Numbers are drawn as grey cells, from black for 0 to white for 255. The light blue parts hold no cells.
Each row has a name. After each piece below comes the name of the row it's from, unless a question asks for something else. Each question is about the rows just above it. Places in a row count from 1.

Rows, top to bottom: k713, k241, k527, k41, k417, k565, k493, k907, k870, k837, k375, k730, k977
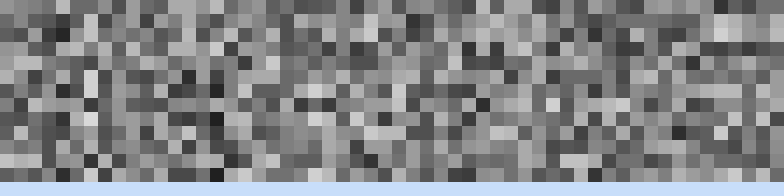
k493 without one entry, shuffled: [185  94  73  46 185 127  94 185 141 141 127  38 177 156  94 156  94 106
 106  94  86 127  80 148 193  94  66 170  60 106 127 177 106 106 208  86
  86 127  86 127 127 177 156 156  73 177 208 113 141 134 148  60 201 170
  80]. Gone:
[100]
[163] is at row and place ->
k565, 18
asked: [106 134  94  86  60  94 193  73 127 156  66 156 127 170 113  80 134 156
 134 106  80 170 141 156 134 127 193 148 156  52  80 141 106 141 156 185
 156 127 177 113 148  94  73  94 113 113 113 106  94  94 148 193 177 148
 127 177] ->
k241
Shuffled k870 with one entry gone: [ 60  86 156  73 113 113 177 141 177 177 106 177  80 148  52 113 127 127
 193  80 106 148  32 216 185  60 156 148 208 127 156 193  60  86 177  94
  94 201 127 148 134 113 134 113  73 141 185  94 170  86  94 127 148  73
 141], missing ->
[119]

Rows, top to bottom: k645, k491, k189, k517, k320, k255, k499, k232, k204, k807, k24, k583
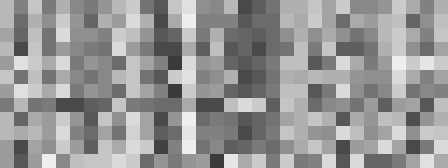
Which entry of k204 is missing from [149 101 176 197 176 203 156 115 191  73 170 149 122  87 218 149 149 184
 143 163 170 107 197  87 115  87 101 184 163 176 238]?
[79]
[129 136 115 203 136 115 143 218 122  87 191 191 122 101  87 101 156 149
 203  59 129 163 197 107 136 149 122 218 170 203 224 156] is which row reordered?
k499
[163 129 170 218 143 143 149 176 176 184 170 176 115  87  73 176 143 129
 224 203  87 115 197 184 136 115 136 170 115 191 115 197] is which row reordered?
k255
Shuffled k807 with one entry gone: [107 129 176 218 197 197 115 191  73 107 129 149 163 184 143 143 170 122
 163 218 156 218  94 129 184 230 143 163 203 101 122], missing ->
[210]
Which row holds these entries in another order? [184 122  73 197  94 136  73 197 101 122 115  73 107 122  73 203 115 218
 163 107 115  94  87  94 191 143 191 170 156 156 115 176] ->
k517
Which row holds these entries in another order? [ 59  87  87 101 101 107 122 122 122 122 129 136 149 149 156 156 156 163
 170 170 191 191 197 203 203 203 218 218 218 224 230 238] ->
k320

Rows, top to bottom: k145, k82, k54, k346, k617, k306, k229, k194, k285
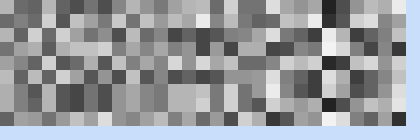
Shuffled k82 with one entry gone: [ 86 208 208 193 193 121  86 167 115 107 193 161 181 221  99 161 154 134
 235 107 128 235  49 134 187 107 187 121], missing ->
[200]
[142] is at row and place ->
k54, 8
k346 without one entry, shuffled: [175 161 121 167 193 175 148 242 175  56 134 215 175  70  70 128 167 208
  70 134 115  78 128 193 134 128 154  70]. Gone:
[93]
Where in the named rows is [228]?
k194, 29

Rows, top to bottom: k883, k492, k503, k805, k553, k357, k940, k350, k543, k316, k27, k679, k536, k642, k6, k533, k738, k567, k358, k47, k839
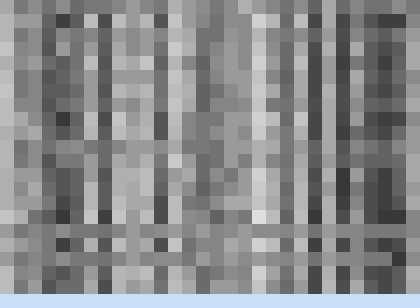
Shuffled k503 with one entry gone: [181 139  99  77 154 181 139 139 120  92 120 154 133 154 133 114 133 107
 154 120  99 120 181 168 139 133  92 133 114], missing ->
[147]
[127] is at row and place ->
k679, 18
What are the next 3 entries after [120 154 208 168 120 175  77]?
[175  56 154]
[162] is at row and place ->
k47, 20

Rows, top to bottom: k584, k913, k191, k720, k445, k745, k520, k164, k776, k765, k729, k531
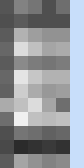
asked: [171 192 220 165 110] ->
k164
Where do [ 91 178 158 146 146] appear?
k191
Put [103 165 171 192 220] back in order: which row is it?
k720
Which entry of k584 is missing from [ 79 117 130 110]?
[85]
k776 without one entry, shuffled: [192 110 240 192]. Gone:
[186]
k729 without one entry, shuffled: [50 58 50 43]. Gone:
[73]
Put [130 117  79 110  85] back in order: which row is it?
k584

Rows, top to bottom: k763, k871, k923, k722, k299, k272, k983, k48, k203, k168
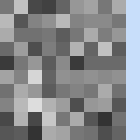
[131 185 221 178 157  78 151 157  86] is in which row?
k48
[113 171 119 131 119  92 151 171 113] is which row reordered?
k983
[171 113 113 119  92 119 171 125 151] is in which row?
k923
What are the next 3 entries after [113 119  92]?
[119 171 125]

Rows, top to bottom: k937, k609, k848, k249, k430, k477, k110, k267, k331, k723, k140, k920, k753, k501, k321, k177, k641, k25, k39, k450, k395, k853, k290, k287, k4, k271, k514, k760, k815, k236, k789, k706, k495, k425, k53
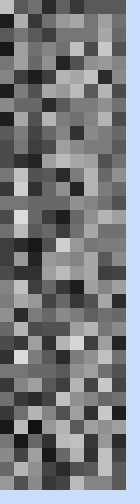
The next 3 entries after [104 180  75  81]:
[ 81 159 180]
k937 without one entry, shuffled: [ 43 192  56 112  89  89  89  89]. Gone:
[96]
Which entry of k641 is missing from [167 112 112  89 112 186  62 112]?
[104]
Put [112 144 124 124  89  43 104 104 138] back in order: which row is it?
k267
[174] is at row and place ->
k609, 2

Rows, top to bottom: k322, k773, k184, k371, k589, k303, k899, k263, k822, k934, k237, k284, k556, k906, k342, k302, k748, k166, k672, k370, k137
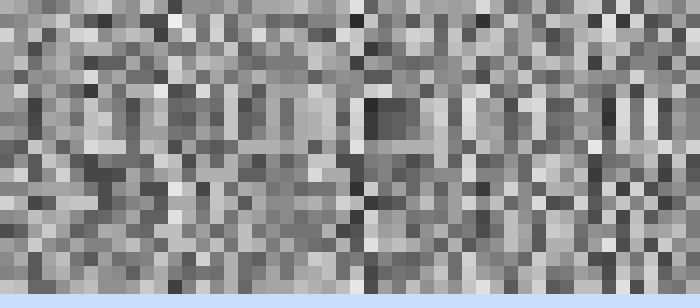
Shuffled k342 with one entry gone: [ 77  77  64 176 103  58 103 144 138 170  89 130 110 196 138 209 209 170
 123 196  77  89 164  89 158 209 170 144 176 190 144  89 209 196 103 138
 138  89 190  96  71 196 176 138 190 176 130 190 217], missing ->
[183]
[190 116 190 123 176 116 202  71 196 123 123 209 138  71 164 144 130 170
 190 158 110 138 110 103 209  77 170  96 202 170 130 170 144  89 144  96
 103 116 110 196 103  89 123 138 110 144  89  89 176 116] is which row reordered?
k672
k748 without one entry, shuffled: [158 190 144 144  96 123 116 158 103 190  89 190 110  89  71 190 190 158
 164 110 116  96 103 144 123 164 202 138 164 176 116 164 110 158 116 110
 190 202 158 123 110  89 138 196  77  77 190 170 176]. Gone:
[83]
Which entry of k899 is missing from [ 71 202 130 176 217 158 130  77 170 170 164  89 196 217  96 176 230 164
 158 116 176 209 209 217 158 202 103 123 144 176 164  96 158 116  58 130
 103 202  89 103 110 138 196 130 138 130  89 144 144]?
[151]

